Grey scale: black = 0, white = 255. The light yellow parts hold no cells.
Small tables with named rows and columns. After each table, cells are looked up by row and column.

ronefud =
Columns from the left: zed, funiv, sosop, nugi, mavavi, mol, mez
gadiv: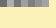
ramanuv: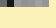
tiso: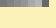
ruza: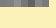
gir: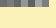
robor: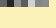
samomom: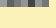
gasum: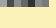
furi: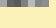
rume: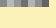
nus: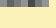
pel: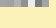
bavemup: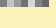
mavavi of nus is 73
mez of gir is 126
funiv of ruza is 127
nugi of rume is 111
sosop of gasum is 141
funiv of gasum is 76
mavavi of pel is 236
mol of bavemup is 130
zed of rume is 138
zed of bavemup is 128
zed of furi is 166

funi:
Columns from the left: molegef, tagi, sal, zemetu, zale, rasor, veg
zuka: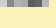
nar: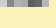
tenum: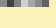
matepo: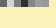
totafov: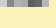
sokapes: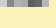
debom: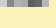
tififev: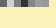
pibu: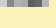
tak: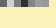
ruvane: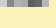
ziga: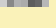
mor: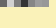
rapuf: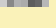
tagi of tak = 210
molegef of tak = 103
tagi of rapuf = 136
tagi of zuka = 137
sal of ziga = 178
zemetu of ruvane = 171
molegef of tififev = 103
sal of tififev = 125
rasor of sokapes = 103
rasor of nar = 103
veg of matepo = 153
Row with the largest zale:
tenum

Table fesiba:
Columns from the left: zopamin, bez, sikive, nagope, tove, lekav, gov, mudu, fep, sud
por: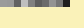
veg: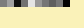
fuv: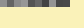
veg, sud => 3
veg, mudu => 95
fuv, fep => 71
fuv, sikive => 139
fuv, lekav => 102
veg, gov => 118
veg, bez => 162
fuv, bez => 100
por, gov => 107
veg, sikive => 17
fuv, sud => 73
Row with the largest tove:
veg

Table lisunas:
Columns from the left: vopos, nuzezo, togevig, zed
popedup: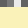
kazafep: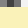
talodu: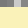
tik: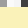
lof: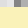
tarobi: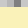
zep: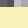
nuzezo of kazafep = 66
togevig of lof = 133
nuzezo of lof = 231
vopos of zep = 99
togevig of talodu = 202
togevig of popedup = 234
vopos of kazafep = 131
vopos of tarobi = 201
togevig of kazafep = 115
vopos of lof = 223
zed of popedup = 98
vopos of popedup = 95
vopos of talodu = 121

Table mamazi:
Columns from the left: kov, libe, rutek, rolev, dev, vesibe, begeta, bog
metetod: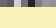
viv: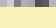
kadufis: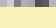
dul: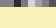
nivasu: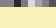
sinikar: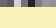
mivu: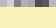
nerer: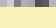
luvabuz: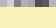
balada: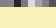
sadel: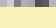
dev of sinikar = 34
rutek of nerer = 128
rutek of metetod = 208
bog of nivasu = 83
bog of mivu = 183
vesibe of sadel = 80
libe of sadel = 207

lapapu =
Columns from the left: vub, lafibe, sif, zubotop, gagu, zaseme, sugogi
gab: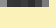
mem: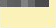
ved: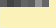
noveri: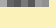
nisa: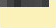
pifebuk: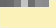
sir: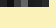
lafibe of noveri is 101
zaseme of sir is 31
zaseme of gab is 67
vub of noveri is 170
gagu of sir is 28
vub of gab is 143
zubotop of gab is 60
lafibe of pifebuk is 107
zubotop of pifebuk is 195
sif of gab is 52

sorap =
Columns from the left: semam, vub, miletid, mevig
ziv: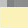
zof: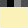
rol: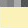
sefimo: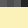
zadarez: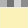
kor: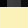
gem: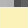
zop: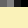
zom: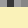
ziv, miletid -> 142
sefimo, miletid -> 90
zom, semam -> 156
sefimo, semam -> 92
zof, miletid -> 136
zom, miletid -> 158
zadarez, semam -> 179
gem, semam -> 181
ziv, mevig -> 140

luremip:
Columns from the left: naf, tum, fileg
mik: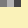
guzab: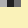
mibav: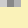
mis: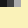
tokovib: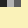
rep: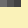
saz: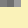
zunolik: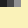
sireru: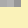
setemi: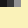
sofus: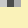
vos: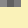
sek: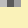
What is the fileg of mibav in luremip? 178
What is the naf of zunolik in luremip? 32
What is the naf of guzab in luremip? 176
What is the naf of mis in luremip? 24
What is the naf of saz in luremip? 126
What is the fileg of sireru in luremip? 151
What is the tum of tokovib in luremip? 179
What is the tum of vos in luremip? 97
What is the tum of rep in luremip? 83
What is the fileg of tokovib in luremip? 93
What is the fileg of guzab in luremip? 110
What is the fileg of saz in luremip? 155
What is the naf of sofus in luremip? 201
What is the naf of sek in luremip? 189
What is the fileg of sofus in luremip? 172
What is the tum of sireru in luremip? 178
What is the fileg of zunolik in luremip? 146

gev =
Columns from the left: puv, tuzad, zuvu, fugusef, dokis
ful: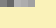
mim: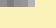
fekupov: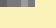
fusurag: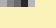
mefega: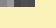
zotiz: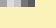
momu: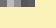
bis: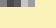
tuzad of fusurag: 133
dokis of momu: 93
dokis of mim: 180
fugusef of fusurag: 41
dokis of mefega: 77
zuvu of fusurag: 107
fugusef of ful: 173
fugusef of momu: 87

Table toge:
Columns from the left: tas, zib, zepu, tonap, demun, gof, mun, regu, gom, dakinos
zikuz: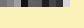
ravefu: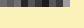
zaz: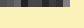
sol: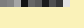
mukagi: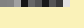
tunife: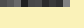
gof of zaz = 71
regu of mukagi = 85
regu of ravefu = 86
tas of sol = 126
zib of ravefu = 91
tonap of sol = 18
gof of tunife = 75
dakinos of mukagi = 226
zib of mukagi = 132
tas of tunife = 78

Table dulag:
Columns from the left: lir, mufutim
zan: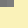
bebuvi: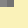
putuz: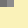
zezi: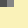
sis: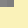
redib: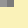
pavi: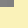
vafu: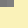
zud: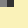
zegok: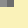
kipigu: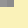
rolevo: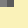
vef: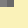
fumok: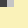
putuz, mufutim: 141
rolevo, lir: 126
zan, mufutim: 125
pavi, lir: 130
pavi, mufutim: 128
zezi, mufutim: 134
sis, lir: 132
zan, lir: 119
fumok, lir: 66
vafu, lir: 121
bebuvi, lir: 133
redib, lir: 149
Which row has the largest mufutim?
fumok

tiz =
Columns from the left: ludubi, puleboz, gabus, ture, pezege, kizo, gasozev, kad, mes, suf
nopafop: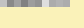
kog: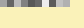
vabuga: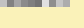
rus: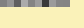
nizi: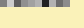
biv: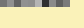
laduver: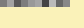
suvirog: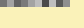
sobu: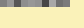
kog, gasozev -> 237
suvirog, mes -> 89
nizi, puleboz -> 205
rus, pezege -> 132
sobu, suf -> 123
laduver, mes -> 103
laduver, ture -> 125
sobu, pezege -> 151
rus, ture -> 171
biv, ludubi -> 116
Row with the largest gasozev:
kog

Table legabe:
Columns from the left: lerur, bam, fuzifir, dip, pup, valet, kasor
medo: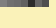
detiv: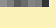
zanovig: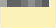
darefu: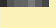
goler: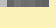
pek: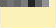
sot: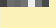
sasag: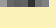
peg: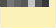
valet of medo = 102
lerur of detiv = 143
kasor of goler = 98
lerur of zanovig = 164
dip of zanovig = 117
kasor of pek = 145
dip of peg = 87
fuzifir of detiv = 91
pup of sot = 238
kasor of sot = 73
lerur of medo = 127
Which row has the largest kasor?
pek

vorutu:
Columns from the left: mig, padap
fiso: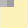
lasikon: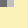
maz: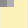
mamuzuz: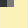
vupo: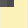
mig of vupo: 88
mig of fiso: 185
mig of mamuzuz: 53
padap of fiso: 159
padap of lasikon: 192
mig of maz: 140
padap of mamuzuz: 123
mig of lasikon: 109
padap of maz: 176
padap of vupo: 76

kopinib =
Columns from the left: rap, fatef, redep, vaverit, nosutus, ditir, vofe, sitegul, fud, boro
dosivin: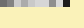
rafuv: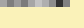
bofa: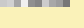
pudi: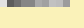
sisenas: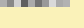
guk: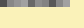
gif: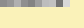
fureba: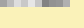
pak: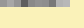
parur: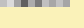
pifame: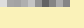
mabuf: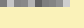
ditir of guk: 141
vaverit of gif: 143
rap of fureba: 163
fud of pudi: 189
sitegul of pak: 120
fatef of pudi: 93
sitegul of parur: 167
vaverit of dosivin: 171
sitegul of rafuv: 141
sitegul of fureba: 146
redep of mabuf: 133
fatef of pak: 167
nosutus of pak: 137
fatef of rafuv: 126
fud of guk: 136
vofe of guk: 131

